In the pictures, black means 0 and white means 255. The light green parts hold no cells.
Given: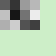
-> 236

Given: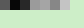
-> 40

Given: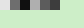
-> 110

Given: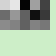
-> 139

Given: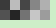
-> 82

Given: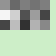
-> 69
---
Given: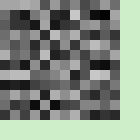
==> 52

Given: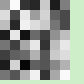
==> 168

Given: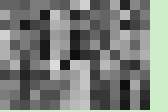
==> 135

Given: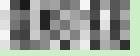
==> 139

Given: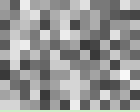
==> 90
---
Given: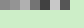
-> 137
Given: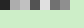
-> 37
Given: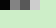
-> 5
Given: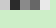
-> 203
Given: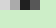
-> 214
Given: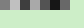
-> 126
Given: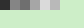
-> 47
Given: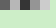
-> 97
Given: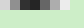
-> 214
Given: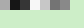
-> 171
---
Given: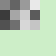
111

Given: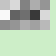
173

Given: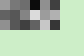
98

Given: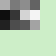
77

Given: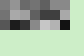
198

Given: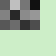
108

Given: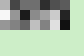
130
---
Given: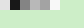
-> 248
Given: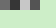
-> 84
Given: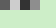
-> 142
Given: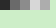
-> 173
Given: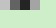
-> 164
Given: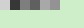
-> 147
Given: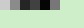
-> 119
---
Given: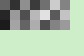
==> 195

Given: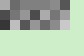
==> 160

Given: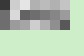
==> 155

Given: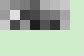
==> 164

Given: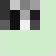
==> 28

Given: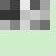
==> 181

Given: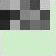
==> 71

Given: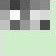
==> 216

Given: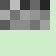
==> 127

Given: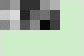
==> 70
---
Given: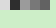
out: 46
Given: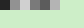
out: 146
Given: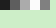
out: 94
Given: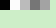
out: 252
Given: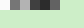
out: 118
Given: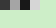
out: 165
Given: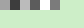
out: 61
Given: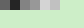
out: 37
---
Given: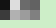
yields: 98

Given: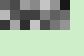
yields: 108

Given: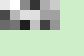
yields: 161

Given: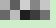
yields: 198

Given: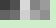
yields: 155

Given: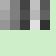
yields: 97

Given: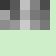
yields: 108

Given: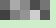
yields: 117
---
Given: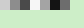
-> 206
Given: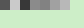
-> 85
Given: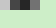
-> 198
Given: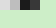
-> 221
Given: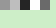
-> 151
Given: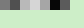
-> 122
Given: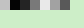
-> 194
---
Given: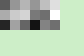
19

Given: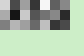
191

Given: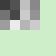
235

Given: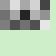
113

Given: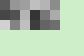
61

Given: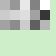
204
